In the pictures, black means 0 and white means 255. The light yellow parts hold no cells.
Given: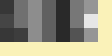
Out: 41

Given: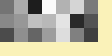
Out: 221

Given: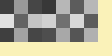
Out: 168

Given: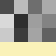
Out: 60

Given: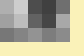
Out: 147

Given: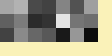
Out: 25

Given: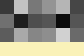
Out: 142

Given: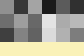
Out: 219

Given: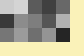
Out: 111

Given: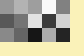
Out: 22
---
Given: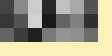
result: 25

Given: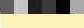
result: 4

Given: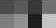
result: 31

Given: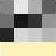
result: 21

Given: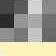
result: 42

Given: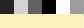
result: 0

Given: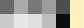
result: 13

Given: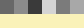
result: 58
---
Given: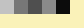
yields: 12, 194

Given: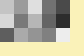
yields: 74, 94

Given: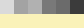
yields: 59, 218

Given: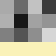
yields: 59, 128

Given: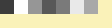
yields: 168, 60

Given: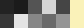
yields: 69, 55

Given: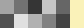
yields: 102, 81
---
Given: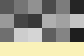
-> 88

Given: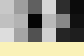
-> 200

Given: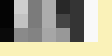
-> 4

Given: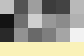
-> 193

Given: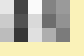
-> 230

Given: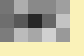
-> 117

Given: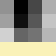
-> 146
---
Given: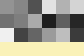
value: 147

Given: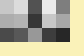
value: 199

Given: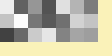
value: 237

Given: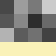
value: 72

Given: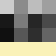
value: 204

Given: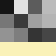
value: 21

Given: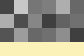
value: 69

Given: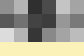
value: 143
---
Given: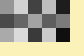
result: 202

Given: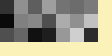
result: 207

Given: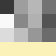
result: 151

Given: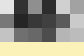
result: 181

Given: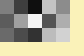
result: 188

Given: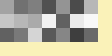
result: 62

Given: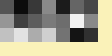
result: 20

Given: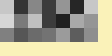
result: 93

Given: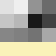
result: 115
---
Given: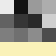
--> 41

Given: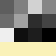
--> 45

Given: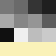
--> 149

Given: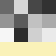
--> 193

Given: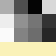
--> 117

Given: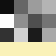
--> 79
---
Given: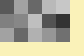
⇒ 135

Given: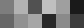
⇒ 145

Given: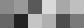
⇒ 35

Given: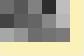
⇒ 93

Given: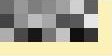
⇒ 145

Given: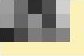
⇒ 101

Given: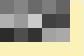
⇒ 154

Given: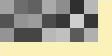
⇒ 148

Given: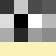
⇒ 2

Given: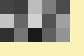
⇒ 103
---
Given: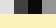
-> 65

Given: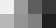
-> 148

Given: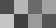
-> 64

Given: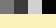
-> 59

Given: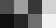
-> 39

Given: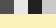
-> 231
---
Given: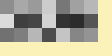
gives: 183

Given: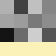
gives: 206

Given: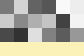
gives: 223

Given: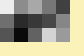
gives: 98

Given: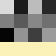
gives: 62

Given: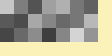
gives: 140

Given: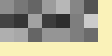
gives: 101
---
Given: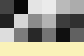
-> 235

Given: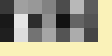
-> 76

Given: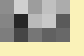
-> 157

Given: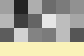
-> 108

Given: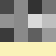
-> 138

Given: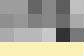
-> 135

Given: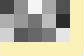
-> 245

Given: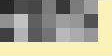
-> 56
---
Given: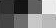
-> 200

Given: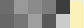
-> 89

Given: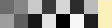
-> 246

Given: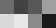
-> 138

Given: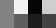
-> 28

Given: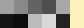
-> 217

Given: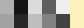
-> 130

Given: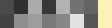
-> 226
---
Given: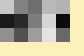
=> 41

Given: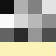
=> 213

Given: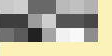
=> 62

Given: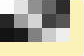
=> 158

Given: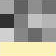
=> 127

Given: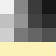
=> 148
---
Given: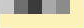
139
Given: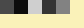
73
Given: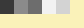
139
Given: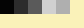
90
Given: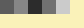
113
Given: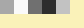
168
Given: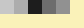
145
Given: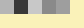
158
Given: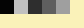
95
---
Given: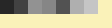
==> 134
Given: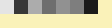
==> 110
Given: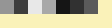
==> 168
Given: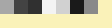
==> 243
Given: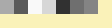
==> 215
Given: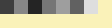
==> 118
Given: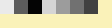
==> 213
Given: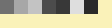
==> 76
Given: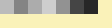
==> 206
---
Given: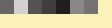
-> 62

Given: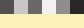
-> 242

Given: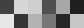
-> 80

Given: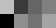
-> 128

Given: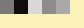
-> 141

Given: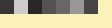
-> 83

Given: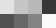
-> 55

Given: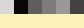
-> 125

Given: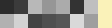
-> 150

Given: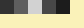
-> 71
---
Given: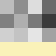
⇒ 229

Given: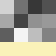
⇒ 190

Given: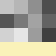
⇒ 156

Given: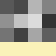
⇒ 166

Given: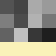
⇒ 55

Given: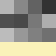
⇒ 128
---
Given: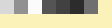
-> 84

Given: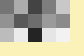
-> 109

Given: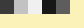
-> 240

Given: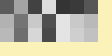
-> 80

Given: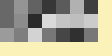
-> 217

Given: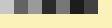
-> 43
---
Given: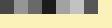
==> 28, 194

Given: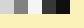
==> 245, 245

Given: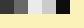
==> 235, 235

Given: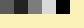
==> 124, 217

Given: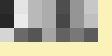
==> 172, 235

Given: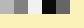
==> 241, 241
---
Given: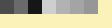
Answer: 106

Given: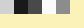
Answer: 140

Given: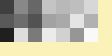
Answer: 82

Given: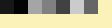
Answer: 65

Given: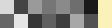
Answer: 61

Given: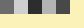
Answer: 107

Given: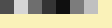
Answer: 77
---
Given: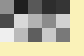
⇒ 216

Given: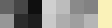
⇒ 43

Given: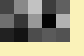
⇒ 54

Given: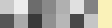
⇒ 170

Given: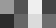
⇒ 103

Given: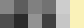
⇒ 43

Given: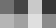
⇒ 161
